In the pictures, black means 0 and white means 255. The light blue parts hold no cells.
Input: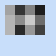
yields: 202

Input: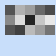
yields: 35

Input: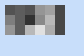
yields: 50

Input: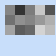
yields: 133

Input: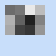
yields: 32

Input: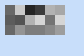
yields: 178

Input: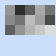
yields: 190

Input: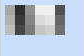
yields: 133
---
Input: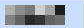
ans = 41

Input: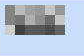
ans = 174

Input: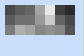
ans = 113

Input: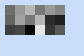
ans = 120

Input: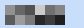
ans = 122

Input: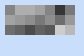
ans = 142
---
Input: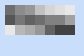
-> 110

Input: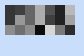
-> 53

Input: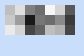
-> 190

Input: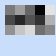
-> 122

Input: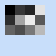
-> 1

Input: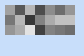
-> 161
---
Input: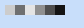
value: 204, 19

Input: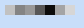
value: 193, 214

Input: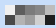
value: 240, 30

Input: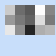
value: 202, 183

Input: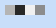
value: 180, 140

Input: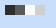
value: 45, 207

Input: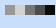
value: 152, 12

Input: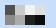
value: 81, 13

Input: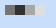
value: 117, 222

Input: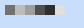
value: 113, 222
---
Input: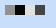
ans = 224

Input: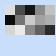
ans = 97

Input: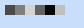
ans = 8

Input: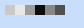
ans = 135

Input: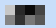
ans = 120

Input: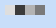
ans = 179

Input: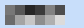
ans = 175
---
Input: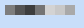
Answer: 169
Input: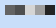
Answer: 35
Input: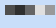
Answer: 153
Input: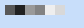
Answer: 216
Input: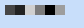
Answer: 157
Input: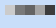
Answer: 60
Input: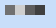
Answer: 63
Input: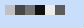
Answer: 92
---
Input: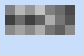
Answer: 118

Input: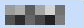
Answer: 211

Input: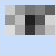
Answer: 85

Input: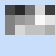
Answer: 248

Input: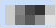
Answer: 50

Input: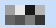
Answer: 24

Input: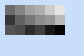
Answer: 151

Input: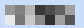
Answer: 98
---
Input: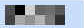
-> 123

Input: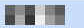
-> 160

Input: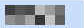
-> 194

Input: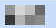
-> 127

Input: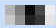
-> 54

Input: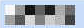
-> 182

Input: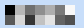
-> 100
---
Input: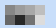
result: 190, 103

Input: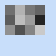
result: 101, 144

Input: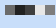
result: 125, 106

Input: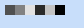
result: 1, 80

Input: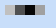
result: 160, 192

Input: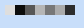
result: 44, 222

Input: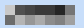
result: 117, 108

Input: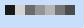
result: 75, 24
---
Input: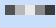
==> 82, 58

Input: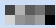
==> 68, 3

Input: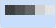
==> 62, 226

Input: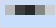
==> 184, 205

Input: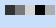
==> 49, 173

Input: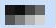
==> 25, 210
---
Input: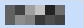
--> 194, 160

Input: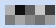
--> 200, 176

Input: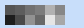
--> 229, 177

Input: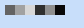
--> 215, 161

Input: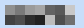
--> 200, 188

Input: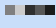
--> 203, 127

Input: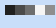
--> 245, 142

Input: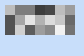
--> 241, 229

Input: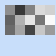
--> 250, 229

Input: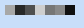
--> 206, 167
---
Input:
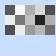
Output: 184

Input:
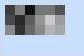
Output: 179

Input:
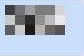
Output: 103

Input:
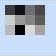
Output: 217

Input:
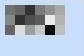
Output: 11

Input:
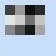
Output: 24

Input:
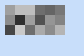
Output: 140

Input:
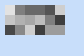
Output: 156

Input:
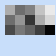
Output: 62

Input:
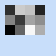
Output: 247
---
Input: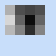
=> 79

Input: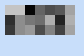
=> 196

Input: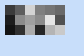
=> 93

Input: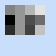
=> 150

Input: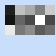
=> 192

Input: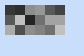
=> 46
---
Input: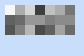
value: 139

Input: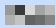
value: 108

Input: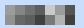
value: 179

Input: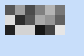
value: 149

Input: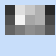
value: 176

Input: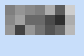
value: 47

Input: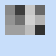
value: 208

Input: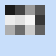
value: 245
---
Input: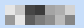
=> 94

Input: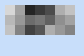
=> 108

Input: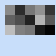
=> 34

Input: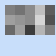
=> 139

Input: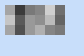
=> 153

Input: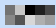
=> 215

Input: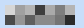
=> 95
